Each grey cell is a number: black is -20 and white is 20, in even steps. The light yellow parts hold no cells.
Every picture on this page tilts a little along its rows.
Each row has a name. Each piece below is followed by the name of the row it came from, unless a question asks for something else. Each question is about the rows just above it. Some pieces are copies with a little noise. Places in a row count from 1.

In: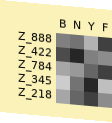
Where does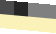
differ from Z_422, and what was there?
4, [2]
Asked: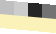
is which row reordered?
Z_345
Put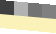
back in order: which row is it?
Z_888
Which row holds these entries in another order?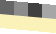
Z_218
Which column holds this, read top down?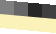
Y

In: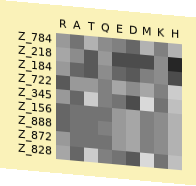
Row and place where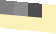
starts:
Z_184, 7
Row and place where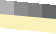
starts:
Z_784, 3
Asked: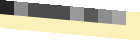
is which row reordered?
Z_218

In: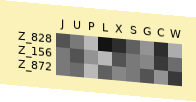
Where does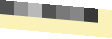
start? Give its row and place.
Z_156, 2
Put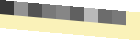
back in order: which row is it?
Z_872
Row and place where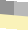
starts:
Z_156, 3
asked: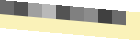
Z_156
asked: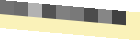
Z_872

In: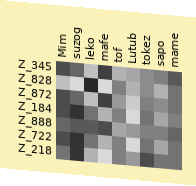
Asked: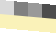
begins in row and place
Z_218, 4
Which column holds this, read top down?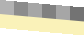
sapo
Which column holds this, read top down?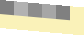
sapo
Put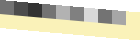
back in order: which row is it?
Z_722
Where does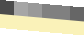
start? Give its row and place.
Z_888, 4
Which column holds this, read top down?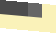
Mim

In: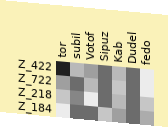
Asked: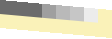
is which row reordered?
Z_722
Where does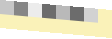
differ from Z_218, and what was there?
7, [11]
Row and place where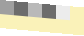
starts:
Z_422, 3
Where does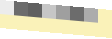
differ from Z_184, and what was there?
3, [-3]
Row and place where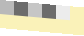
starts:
Z_722, 3

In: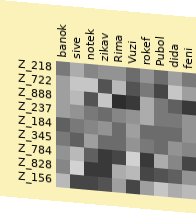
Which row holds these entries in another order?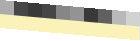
Z_784
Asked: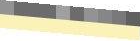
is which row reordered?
Z_184
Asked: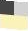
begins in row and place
Z_784, 5
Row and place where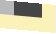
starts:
Z_156, 1
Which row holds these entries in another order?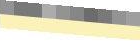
Z_237

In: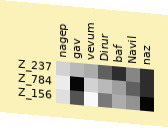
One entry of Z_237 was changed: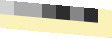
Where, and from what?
2, [9]
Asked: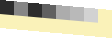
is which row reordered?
Z_237
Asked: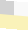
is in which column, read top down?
vevum
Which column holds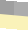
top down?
baf
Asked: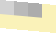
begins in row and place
Z_237, 1
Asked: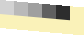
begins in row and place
Z_784, 3

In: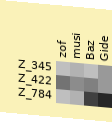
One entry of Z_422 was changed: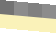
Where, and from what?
4, [4]
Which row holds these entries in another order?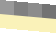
Z_422
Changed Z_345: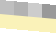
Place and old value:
3, [10]
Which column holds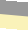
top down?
Gide
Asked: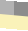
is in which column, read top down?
musi

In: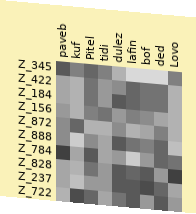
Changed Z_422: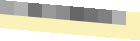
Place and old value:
8, [-2]
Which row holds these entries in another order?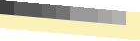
Z_828
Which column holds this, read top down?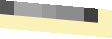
paveb

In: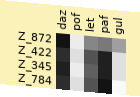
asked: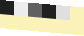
Z_345
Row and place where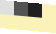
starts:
Z_422, 2
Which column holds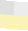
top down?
pof
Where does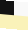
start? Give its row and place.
Z_784, 4
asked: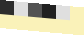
Z_422

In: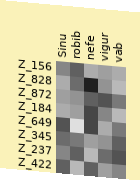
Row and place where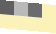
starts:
Z_237, 2
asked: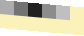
Z_828
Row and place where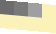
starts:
Z_345, 1
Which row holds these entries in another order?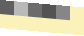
Z_237
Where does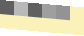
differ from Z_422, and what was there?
5, [1]
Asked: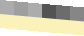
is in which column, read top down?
Sinu
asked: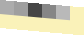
Z_184

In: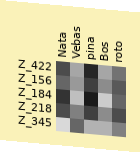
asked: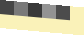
Z_218
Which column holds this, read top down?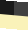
pina
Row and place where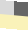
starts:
Z_345, 1
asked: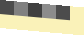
Z_218
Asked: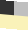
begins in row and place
Z_184, 1

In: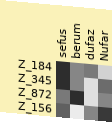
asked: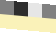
Z_872
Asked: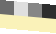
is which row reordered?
Z_345
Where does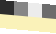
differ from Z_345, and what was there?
3, [15]
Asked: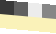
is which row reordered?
Z_156
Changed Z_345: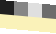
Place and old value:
1, [-13]
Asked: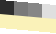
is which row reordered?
Z_872

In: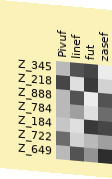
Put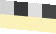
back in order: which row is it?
Z_218
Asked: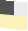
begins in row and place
Z_888, 2
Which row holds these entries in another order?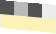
Z_888
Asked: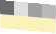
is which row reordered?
Z_784
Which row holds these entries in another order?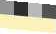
Z_649
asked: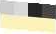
Z_184
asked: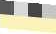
Z_218

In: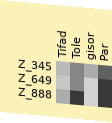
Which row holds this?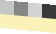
Z_649
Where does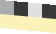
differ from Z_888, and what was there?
3, [13]

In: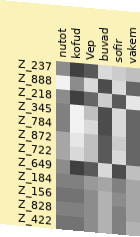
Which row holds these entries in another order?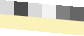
Z_784
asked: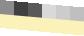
Z_237
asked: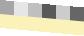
Z_872

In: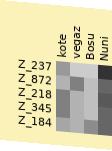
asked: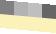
Z_345
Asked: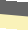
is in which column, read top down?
Nuni

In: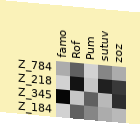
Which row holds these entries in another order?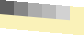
Z_184
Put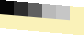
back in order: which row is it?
Z_345
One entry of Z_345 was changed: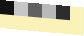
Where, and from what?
1, [-19]
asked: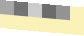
Z_784

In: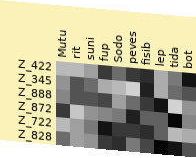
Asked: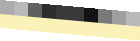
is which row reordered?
Z_722
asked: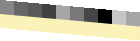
Z_888
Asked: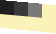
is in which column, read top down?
peves

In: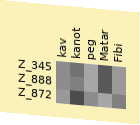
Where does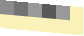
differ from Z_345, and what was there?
3, [6]
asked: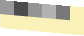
Z_872
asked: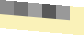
Z_345
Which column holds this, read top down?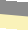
kav
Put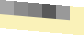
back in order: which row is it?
Z_888

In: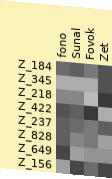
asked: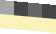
Z_156
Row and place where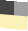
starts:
Z_649, 1
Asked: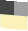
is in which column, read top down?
fono
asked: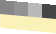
Z_218
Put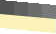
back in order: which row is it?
Z_184
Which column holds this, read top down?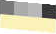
Fovok

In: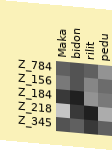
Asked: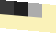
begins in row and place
Z_218, 2
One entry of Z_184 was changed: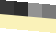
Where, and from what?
2, [-15]
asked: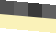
Z_345
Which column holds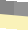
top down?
rilit

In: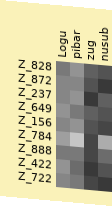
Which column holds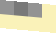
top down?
pibar
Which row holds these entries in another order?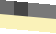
Z_888
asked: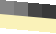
Z_722

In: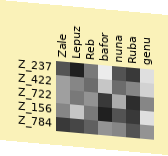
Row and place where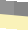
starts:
Z_784, 4
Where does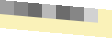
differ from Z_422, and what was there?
4, [11]
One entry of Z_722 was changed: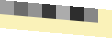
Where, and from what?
2, [-1]
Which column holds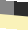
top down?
Ruba
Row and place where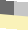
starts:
Z_422, 3
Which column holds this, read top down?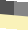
nuna

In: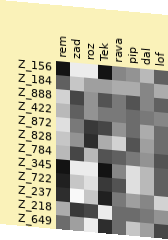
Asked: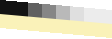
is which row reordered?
Z_345
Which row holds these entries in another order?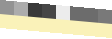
Z_218
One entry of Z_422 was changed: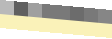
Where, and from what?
3, [3]
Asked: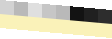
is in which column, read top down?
rem

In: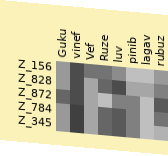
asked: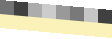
Z_872
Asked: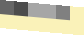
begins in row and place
Z_828, 4
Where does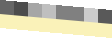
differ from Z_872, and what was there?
7, [10]

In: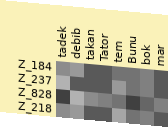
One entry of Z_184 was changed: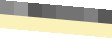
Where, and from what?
4, [-6]
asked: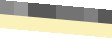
Z_184

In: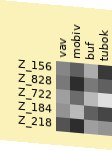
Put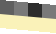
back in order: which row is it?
Z_828
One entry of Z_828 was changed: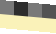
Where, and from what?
4, [-5]
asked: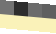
Z_828

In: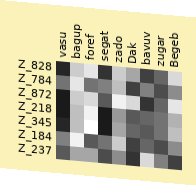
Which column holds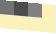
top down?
zugar
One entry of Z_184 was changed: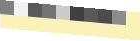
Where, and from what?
7, [-4]
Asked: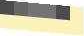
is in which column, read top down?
zugar

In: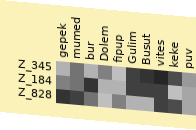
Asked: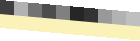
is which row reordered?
Z_345
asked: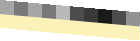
Z_345
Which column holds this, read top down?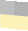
fipup
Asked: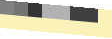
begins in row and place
Z_184, 1
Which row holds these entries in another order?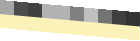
Z_828

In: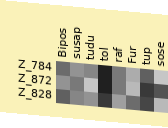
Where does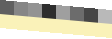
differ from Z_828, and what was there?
4, [-11]
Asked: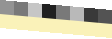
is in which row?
Z_872
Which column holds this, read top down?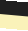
tol
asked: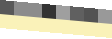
Z_828
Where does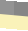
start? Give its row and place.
Z_784, 2

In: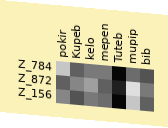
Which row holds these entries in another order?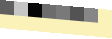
Z_156
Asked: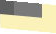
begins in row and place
Z_784, 2
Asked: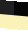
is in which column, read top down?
Tuteb
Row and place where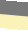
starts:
Z_784, 3
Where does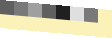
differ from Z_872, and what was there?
2, [1]
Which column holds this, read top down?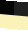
Tuteb
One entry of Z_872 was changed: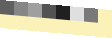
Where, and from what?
4, [-5]

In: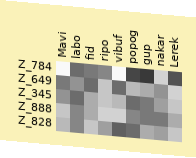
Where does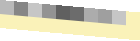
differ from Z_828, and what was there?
4, [5]
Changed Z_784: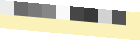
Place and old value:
1, [19]
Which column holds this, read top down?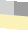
ripo
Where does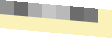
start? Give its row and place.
Z_345, 1

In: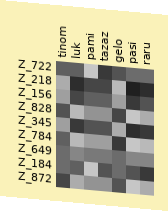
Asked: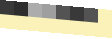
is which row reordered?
Z_345
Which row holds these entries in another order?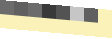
Z_722
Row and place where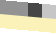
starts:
Z_828, 3
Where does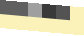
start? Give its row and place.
Z_156, 3

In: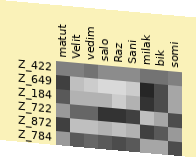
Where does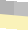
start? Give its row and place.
Z_872, 4
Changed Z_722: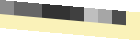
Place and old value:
1, [4]
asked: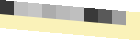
Z_872
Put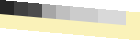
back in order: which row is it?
Z_649
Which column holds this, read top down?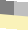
Velit
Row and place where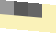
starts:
Z_784, 1

